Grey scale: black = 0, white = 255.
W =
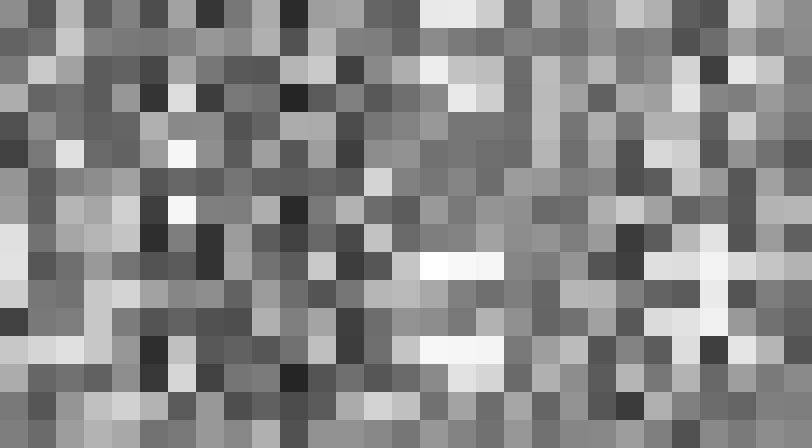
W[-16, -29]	141
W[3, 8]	120
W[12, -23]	192
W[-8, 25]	227
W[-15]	[99, 110, 199, 128, 121, 119, 129, 151, 138, 176, 82, 178, 128, 126, 101, 139, 122, 110, 129, 120, 114, 141, 120, 127, 81, 109, 157, 126, 139]
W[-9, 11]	120
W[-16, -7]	197
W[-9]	[156, 96, 181, 165, 208, 62, 245, 127, 125, 174, 41, 120, 178, 108, 92, 153, 120, 148, 143, 106, 110, 174, 200, 161, 99, 115, 88, 179, 182]
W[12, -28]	213
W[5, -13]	118
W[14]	[121, 86, 149, 192, 209, 179, 90, 152, 78, 96, 76, 90, 170, 210, 192, 113, 163, 109, 166, 101, 147, 86, 59, 175, 128, 108, 100, 127, 125]
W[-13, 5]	52
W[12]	[199, 213, 224, 199, 151, 46, 192, 88, 97, 86, 113, 190, 60, 110, 196, 247, 246, 244, 120, 158, 187, 84, 130, 92, 221, 63, 229, 181, 84]
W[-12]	[80, 140, 113, 97, 100, 176, 137, 139, 83, 99, 172, 170, 75, 118, 130, 152, 118, 118, 111, 187, 117, 174, 117, 177, 177, 97, 203, 142, 110]
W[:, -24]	[77, 119, 71, 52, 176, 155, 85, 62, 46, 83, 162, 84, 46, 55, 179, 114]
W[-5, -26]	199
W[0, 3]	93
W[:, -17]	[163, 128, 64, 128, 75, 62, 92, 178, 73, 60, 118, 63, 60, 111, 170, 145]
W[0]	[141, 85, 181, 93, 129, 77, 162, 54, 119, 171, 43, 158, 163, 101, 92, 233, 234, 204, 105, 167, 124, 146, 197, 175, 94, 81, 208, 169, 141]
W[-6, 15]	168
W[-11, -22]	143
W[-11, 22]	80
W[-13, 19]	186
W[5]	[65, 120, 224, 105, 98, 155, 246, 143, 91, 159, 86, 158, 62, 140, 146, 113, 118, 110, 107, 180, 110, 163, 80, 215, 205, 87, 147, 113, 84]
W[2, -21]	89
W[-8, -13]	131
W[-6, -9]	182
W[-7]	[225, 85, 110, 153, 115, 83, 90, 50, 163, 114, 91, 200, 60, 86, 197, 254, 248, 245, 134, 124, 148, 84, 63, 223, 220, 243, 217, 197, 179]
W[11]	[65, 121, 125, 199, 124, 84, 98, 81, 78, 176, 127, 164, 63, 109, 147, 140, 120, 178, 144, 101, 113, 161, 88, 219, 226, 240, 153, 113, 96]
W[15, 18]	150
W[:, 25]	[81, 109, 63, 133, 97, 87, 153, 115, 227, 243, 234, 240, 63, 104, 108, 137]
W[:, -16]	[101, 126, 137, 88, 118, 140, 212, 108, 194, 86, 182, 109, 110, 86, 210, 136]

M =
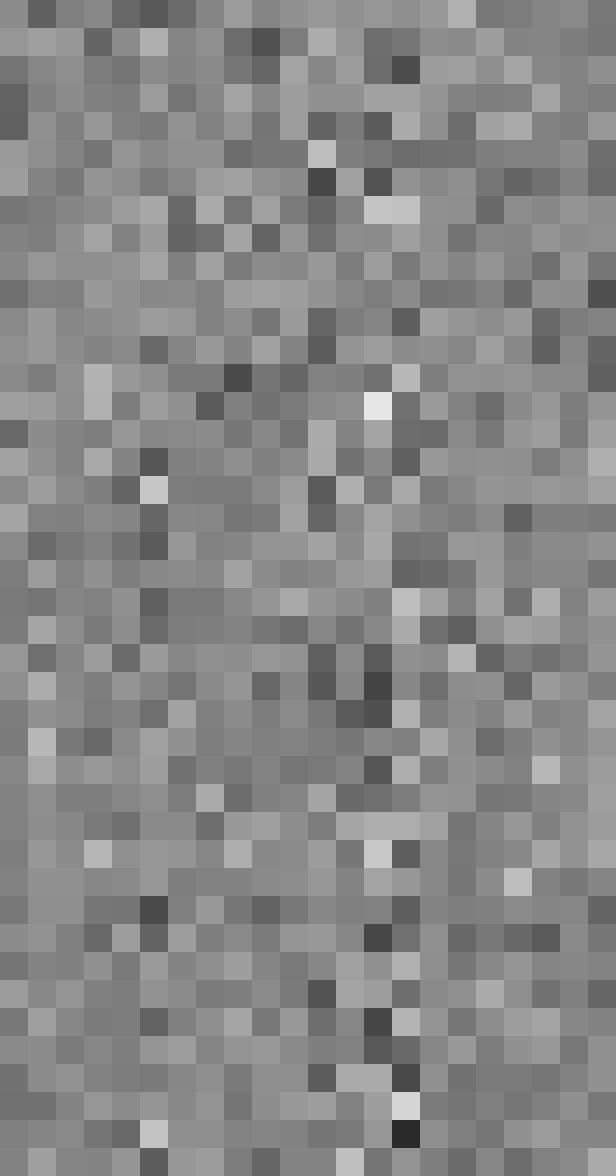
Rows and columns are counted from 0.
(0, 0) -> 140
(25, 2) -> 139
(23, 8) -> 141
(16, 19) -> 124
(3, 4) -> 125
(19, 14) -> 115
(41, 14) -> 147
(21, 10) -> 169
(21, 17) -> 162
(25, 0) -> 125
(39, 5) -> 149
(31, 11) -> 150
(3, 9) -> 136
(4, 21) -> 152
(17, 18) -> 146
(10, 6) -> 137
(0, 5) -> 89
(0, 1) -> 96
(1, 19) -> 133
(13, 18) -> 148
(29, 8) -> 152
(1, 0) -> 150
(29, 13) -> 173
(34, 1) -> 131
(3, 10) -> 158
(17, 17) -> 148
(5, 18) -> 129
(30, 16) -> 120
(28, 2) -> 126
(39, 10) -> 153
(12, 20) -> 134
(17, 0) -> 137
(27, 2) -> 141
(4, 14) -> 171
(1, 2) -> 151
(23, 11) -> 95
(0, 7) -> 133
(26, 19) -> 145
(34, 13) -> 144
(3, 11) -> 145

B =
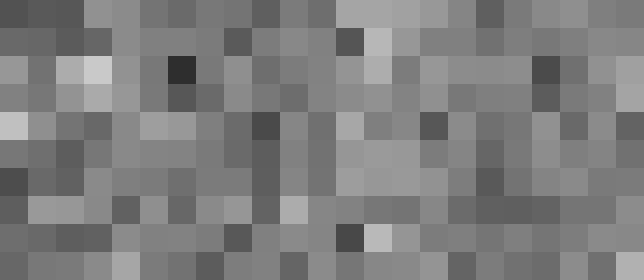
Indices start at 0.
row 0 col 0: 82
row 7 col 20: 117
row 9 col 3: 138
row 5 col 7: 122
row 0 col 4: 139
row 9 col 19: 108
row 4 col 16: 139
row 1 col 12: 85
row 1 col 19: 120
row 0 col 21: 127
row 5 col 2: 93
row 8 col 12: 72
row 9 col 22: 177
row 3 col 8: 138
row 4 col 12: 167
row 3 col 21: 129
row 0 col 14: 161
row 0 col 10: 123
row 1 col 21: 136
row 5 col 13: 154
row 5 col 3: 119
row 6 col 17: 89
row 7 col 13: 119
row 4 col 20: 105
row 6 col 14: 153
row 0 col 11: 110
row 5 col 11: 114
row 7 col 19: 99
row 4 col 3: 104
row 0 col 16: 133
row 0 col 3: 145
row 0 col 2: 87
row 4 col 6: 152
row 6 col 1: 105
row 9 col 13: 135
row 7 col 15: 135
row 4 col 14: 135
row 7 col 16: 107

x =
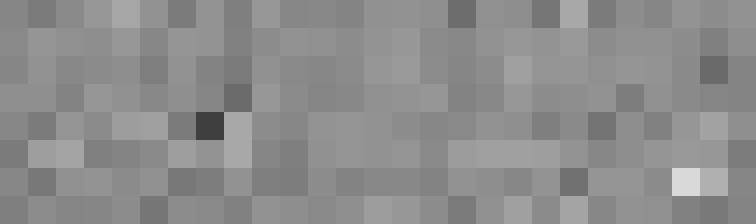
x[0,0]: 134
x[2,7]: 131
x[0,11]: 136
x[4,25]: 163
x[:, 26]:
[146, 142, 132, 132, 143, 124, 134, 132]
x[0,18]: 142
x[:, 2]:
[138, 144, 136, 131, 148, 164, 144, 133]
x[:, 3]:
[151, 142, 139, 150, 139, 128, 147, 134]
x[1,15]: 139
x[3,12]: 136
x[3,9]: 151
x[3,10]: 139
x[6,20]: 113
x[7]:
[127, 140, 133, 134, 141, 119, 140, 137, 129, 146, 142, 137, 143, 157, 152, 141, 122, 144, 160, 139, 164, 135, 146, 144, 129, 121, 132]
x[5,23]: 149
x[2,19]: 148
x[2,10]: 137
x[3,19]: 141
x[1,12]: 141
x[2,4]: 142
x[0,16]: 109
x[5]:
[123, 158, 164, 128, 132, 138, 158, 147, 168, 134, 127, 145, 148, 146, 148, 137, 156, 159, 160, 158, 147, 135, 142, 149, 153, 151, 124]
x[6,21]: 149
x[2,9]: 145
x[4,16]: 137
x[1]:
[137, 149, 144, 142, 151, 135, 149, 147, 129, 140, 146, 144, 141, 147, 152, 139, 136, 146, 151, 147, 153, 140, 144, 144, 141, 128, 142]
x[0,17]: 144
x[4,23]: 129
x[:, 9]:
[151, 140, 145, 151, 141, 134, 126, 146]
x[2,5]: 126

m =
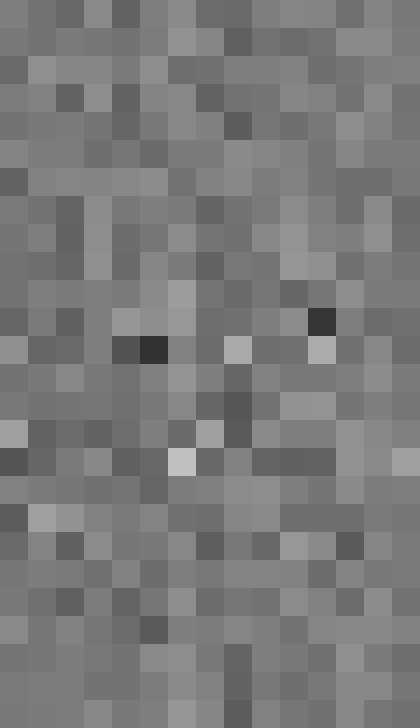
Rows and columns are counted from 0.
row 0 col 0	127
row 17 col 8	139
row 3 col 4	99
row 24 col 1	124
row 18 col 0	92
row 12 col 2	106
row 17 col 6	124
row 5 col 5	107
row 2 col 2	134
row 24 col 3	115
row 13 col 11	121
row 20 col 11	109
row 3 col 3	142
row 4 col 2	123
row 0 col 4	99
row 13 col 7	127
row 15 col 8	90
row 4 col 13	129
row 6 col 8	136
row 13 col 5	128
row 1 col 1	115
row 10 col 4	122
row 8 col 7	117
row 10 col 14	123
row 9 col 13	125
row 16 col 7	105
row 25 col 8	93
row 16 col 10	97
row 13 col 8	102
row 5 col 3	111
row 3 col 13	137
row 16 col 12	146
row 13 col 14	123
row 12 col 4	83
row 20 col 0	119
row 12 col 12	113
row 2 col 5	141
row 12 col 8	169
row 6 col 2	133
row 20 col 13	120

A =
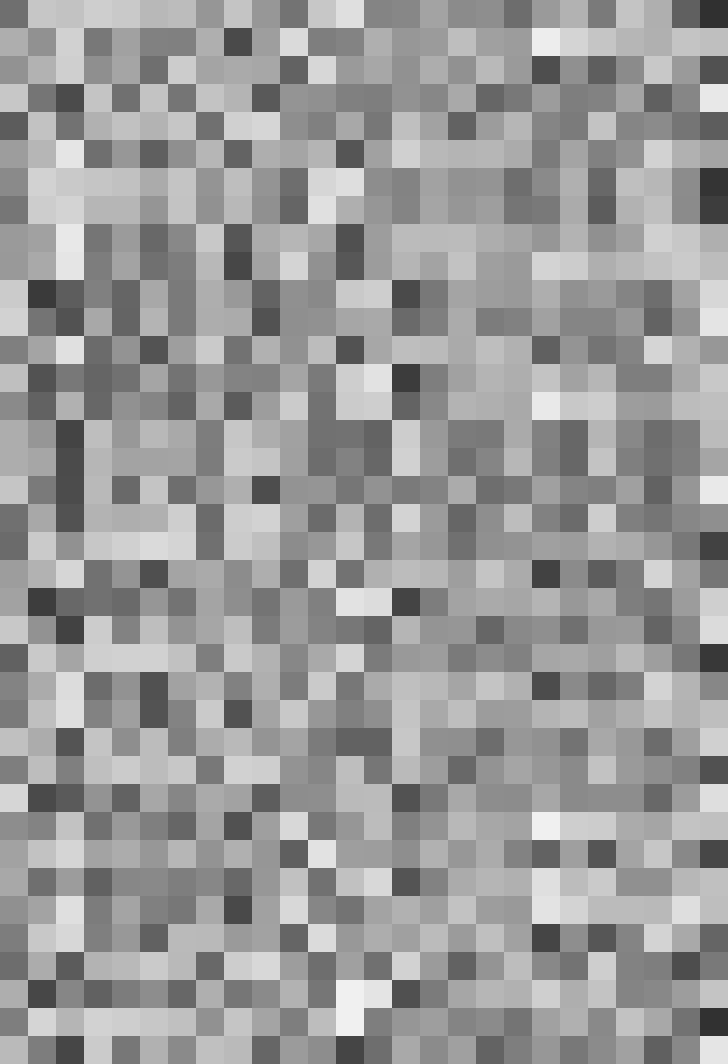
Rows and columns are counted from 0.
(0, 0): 111
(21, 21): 168
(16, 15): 157
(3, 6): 117
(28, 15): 121
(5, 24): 177
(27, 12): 190
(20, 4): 148
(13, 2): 120
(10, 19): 174
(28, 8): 162
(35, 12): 240
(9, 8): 71
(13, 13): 226
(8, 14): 187
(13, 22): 126
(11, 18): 129
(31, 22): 144
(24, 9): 175
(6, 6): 196
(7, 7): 145
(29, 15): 147
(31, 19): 223
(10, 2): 93
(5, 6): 143
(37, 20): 120
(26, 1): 172
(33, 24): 169
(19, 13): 120
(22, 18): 137
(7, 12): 175
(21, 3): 113
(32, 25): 190
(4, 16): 98
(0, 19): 154
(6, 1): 210
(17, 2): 76
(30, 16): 151
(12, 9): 177
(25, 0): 122
